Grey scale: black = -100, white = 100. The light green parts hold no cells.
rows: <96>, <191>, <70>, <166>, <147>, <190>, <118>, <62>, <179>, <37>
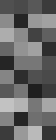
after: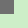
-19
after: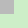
-59
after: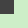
-25
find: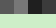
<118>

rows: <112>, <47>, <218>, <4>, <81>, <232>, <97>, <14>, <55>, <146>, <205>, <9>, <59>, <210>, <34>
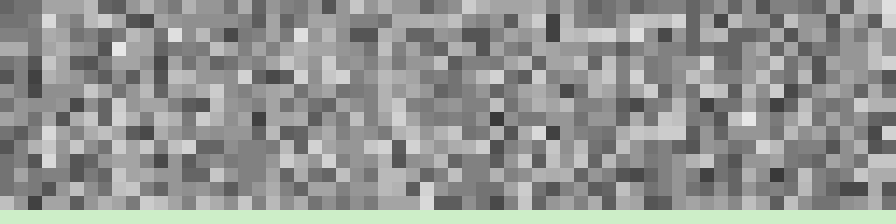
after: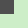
1
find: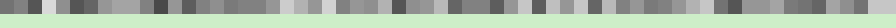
<9>
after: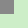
50
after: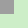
55
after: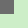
50

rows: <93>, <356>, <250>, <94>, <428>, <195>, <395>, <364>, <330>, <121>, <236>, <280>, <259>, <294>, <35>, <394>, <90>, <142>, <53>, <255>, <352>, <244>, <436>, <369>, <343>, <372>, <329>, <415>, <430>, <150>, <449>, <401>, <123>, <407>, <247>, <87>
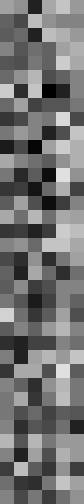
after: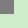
-74
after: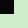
26
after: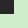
-28
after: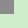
-53

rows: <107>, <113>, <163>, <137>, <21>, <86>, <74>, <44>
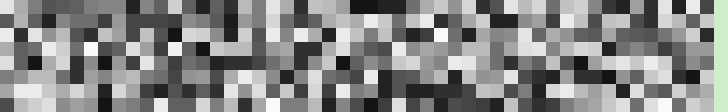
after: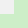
-25
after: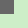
35
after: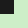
20
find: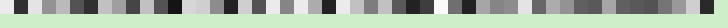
<163>
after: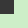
-73
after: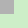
-25
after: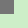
20

